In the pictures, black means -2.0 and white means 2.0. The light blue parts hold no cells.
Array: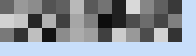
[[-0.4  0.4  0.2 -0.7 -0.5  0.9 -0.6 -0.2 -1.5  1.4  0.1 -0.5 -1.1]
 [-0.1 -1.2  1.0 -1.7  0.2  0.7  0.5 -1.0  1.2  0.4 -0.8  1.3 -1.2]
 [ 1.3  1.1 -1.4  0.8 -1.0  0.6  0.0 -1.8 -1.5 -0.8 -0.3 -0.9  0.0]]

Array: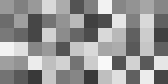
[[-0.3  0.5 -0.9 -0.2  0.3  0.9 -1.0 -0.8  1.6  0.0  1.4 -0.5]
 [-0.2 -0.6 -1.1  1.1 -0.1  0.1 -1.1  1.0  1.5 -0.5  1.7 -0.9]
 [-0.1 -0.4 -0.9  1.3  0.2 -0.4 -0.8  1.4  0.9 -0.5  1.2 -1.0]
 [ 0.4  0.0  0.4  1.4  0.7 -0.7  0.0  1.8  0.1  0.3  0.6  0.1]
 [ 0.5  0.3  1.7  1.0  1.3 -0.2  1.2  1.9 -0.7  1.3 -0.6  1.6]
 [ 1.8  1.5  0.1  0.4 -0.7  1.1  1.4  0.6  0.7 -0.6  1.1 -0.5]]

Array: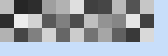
[[-1.3  1.7  1.3 -0.6  0.0 -0.8  1.0  0.3  0.1  1.6 -1.0]
 [ 0.8 -0.9  0.0  1.3 -0.4  1.2 -0.2  0.6 -0.5 -1.1  1.4]
 [ 1.0 -1.4 -1.3  0.5  0.8  1.5 -1.0 -0.9  0.9 -0.7  1.1]]

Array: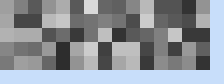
[[-0.1  0.5  0.4 -0.4 -1.3  0.3  0.9 -0.9  0.6  0.9 -1.1  0.2 -0.1  0.2
  -1.2]
 [ 0.1 -0.2 -0.3  0.4 -1.3  0.6  1.2 -1.0  1.0  1.0 -0.9  0.0 -1.0  0.4
  -0.5]
 [ 0.5  0.0 -0.6  0.3  0.7 -0.6  1.4 -0.4 -0.5  0.1  0.9 -0.7 -0.7 -1.2
   0.3]
 [ 0.6 -0.9 -0.9  0.9  1.1 -0.3 -0.2  0.0 -0.2 -0.8  1.2 -0.4 -0.6 -0.8
   0.8]
 [ 0.8  0.7  0.7 -0.7 -0.3 -1.1 -0.2  1.0 -1.2 -0.6 -0.4  0.0  1.1 -1.1
  -1.1]]

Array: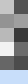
[[-0.4 -0.8]
 [ 0.3  0.5]
 [ 0.9 -1.1]
 [ 1.1 -0.7]
 [ 1.8 -0.3]]

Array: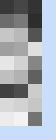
[[-1.1 -0.9 -1.2]
 [-1.0 -0.8  1.2]
 [-0.3 -0.1 -1.3]
 [ 0.5  0.6  1.5]
 [ 1.0  0.8 -0.5]
 [ 1.1  0.9 -0.7]
 [ 1.4  1.3  1.1]
 [ 1.6  1.3  0.1]
 [ 1.7  1.8 -0.2]]
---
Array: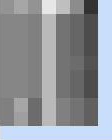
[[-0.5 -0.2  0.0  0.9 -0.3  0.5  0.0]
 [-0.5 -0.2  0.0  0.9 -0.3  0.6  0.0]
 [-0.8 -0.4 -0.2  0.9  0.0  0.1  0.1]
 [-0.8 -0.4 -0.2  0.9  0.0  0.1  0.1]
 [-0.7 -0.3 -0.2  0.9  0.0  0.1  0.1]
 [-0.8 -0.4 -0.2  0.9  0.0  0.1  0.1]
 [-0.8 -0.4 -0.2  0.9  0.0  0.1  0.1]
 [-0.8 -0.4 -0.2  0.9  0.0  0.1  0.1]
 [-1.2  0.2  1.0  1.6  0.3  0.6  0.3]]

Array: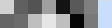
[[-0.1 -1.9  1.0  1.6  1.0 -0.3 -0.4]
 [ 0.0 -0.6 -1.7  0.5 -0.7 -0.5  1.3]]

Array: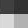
[[ 0.8  1.4]
 [-1.2 -1.0]]

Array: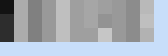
[[ 0.8  0.2  0.4  1.1  0.5  0.5  1.0  0.4  0.0  0.7 -1.3]
 [ 1.0  0.2  0.4  0.3  0.6  0.5  1.0  0.4  0.0  0.7 -1.3]
 [ 0.9  0.2  0.4  0.5  0.6  0.5  1.0  0.4  0.0  0.7 -1.7]]

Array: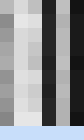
[[-1.7  0.8 -1.4  1.6  1.6  0.1]
 [-1.6  0.8 -1.4  1.3  1.5  0.3]
 [-1.6  0.9 -1.5  1.2  1.4  0.5]
 [-1.6  0.8 -1.4  1.4  1.5  0.3]
 [-1.7  1.0 -1.5  1.0  1.4  0.7]
 [-1.6  0.9 -1.4  1.1  1.4  0.6]
 [-1.6  0.9 -1.4  1.3  1.4  0.4]
 [-1.6  0.8 -1.4  1.5  1.6  0.2]
 [-1.7  1.0 -1.5  1.0  1.4  0.9]]

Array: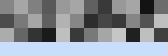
[[-1.0  1.0 -1.5  1.1  0.6 -0.1 -1.1  1.0 -1.6 -1.2 -0.4  0.7]
 [ 1.0 -0.7  0.1 -1.1 -0.9 -1.3  0.1  0.8 -0.5  0.6 -0.1 -0.8]
 [-0.3 -1.7  0.6  0.4 -1.1 -0.5  0.6  0.4 -0.6  0.0  0.6  0.1]]
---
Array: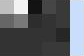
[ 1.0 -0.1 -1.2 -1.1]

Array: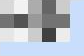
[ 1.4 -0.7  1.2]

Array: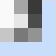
[1.9 1.6 0.3]

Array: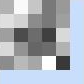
[ 0.8  1.3 -0.3 -0.3 -1.1]

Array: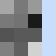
[ 0.6 -0.2 -0.6]

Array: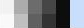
[1.8 1.0]
